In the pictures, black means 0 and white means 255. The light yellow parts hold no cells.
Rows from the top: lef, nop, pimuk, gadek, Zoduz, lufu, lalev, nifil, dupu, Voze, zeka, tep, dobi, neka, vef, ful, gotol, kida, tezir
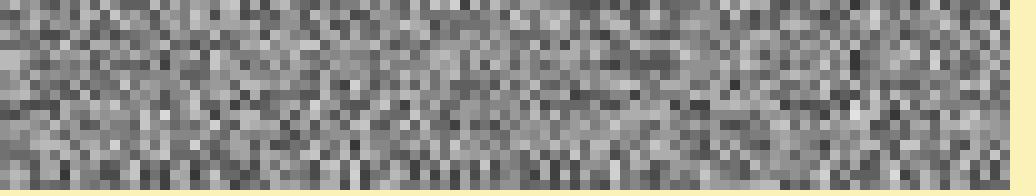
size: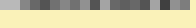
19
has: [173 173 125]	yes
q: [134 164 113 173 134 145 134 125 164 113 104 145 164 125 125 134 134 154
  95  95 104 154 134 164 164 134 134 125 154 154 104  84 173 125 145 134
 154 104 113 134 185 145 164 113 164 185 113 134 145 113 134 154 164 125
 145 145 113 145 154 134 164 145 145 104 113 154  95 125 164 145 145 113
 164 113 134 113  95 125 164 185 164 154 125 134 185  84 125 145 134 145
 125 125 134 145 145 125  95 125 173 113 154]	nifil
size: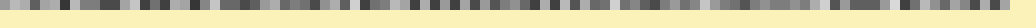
101
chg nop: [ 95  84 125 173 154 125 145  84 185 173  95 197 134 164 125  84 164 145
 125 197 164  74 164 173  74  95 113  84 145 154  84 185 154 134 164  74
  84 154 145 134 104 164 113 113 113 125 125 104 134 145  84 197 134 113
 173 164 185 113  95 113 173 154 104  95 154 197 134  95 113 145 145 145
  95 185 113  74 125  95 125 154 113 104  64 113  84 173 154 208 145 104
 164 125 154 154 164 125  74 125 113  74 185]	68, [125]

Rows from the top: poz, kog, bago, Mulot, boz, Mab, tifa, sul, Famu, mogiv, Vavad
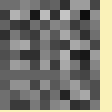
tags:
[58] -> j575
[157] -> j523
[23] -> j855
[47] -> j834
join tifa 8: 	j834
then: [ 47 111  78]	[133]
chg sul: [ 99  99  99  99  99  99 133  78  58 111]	8, [69]
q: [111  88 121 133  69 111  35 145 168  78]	mogiv
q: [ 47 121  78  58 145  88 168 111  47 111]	Mulot

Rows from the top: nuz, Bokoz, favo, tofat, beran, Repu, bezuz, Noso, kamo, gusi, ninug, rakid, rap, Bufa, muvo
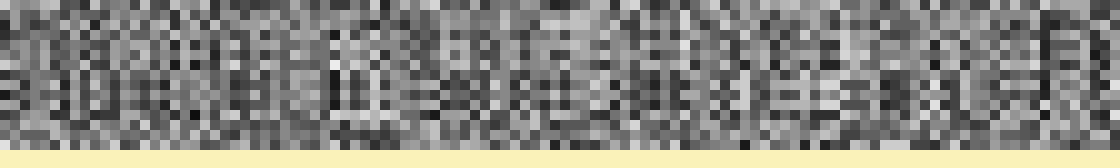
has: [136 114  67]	no
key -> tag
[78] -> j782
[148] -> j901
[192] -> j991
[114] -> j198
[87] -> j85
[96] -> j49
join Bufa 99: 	j901
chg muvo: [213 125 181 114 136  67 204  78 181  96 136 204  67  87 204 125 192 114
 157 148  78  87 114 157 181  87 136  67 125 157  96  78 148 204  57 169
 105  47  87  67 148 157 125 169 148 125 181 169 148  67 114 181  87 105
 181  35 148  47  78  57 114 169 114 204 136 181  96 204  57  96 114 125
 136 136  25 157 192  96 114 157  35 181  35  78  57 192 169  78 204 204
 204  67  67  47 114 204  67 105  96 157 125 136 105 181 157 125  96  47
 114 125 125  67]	0, [224]

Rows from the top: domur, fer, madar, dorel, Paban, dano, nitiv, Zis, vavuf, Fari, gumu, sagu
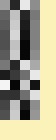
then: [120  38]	[223]
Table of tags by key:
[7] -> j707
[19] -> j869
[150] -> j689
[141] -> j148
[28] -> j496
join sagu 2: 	j707
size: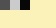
3
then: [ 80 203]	[7]
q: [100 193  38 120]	fer
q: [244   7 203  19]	vavuf

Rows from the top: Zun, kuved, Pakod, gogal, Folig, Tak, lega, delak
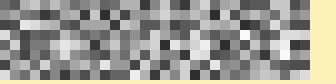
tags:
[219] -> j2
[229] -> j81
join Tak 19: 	j81
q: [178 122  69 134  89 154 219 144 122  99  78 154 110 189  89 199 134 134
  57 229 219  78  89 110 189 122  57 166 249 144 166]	Tak
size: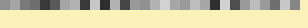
30

